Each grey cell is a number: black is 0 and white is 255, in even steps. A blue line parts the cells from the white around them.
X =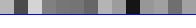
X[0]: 183
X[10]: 151
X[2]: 212
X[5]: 116
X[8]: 156

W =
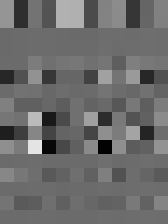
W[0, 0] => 149
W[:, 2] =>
[115, 115, 108, 108, 124, 146, 113, 96, 187, 134, 228, 109, 110, 108, 93, 108]
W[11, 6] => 107
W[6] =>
[107, 114, 113, 104, 109, 106, 107, 116, 108, 104, 113, 99]
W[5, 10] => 39
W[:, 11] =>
[129, 128, 109, 109, 117, 81, 99, 124, 139, 109, 147, 108, 90, 109, 132, 109]
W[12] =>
[135, 119, 110, 89, 98, 111, 97, 127, 82, 109, 101, 90]
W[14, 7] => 97
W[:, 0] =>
[149, 149, 106, 106, 107, 39, 107, 128, 118, 30, 143, 107, 135, 107, 116, 107]
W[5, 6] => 66
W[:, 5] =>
[176, 176, 106, 107, 119, 102, 106, 112, 112, 103, 96, 107, 111, 107, 110, 107]
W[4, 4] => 117
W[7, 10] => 94
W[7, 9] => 120
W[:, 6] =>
[75, 75, 106, 107, 112, 66, 107, 99, 160, 69, 138, 107, 97, 107, 103, 107]
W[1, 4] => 177
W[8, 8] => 121
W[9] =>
[30, 62, 134, 68, 100, 103, 69, 143, 124, 164, 36, 109]
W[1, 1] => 46
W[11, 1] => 108
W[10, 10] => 97
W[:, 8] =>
[140, 139, 109, 108, 94, 116, 108, 87, 121, 124, 143, 107, 82, 108, 99, 108]
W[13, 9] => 109
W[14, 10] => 98
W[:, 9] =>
[54, 54, 108, 109, 127, 154, 104, 120, 83, 164, 92, 108, 109, 109, 121, 109]
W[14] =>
[116, 90, 93, 111, 96, 110, 103, 97, 99, 121, 98, 132]
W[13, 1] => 107

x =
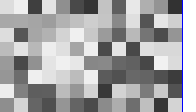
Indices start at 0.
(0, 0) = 221
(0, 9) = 232
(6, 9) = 190
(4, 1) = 73
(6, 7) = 56
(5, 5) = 188
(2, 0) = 221
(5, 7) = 91
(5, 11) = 80
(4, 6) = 135
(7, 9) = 110
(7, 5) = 100
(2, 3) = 178
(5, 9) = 104
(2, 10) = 117
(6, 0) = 237
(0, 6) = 53
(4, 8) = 103
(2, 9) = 185
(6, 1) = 129
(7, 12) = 212
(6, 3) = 95
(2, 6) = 200
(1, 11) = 230
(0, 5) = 73
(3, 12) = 216
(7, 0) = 142
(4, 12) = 219
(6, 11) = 201
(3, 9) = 72
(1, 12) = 208

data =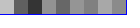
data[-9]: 194
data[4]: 103
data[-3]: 128

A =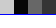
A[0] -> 204
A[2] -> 103

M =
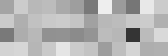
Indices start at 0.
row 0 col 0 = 164
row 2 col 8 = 183
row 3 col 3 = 201
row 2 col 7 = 188
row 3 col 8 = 190
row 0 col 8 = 155
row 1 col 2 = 193
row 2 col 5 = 139
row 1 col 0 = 202
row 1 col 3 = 201
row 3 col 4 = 229
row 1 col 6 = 161
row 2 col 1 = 173
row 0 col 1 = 204

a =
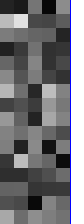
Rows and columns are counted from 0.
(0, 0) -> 35
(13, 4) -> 57
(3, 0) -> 33
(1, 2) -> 72
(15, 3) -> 126
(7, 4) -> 120
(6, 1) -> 111
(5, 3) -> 68
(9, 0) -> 130
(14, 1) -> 73
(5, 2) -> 124
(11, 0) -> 54
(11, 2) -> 119
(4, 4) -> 72
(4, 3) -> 50
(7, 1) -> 80
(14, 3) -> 132
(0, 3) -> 7
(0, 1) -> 26
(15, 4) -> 114
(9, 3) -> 104
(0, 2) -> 117
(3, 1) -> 58
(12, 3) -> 79

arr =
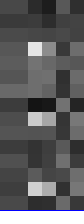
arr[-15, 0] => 72
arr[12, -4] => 91
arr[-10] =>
[85, 85, 110, 112, 48, 107]
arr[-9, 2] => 110
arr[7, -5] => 60
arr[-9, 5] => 96
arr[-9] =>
[105, 105, 110, 99, 51, 96]
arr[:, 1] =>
[72, 58, 74, 87, 92, 85, 105, 60, 77, 84, 60, 80, 68, 62, 73]
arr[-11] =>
[92, 92, 115, 104, 92, 87]
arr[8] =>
[77, 77, 203, 166, 53, 120]
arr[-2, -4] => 208
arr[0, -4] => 43
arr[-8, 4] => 114
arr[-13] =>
[74, 74, 71, 69, 73, 66]
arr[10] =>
[60, 60, 51, 62, 89, 45]
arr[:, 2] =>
[43, 60, 71, 229, 115, 110, 110, 20, 203, 83, 51, 52, 91, 208, 45]
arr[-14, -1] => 67
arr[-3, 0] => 68
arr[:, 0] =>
[72, 58, 74, 87, 92, 85, 105, 60, 77, 84, 60, 80, 68, 62, 73]
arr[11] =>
[80, 80, 52, 64, 112, 60]

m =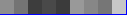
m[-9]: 142
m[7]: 118
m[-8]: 116
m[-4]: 153

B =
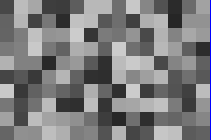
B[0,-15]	72
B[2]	[100, 125, 193, 147, 150, 204, 53, 123, 116, 148, 73, 179, 131, 168, 154]
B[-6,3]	41
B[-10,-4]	82
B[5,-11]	181
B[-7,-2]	95
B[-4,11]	102
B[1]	[99, 181, 67, 119, 43, 193, 187, 87, 110, 64, 175, 185, 38, 146, 146]
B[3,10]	91
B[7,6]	189
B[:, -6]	[200, 64, 148, 111, 202, 135, 204, 166, 111, 69]
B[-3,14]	149
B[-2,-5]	46
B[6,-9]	175
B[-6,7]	47
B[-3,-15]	119
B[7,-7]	163
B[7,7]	52
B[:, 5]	[93, 193, 204, 174, 153, 98, 80, 47, 144, 125]
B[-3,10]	181
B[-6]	[178, 129, 129, 41, 139, 153, 89, 47, 187, 202, 187, 73, 132, 153, 96]
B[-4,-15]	201
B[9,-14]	144
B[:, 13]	[107, 146, 168, 95, 153, 112, 64, 58, 116, 91]
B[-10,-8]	184
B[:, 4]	[60, 43, 150, 98, 139, 181, 100, 50, 155, 175]
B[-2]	[162, 69, 189, 163, 155, 144, 112, 61, 39, 111, 46, 109, 101, 116, 134]
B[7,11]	193
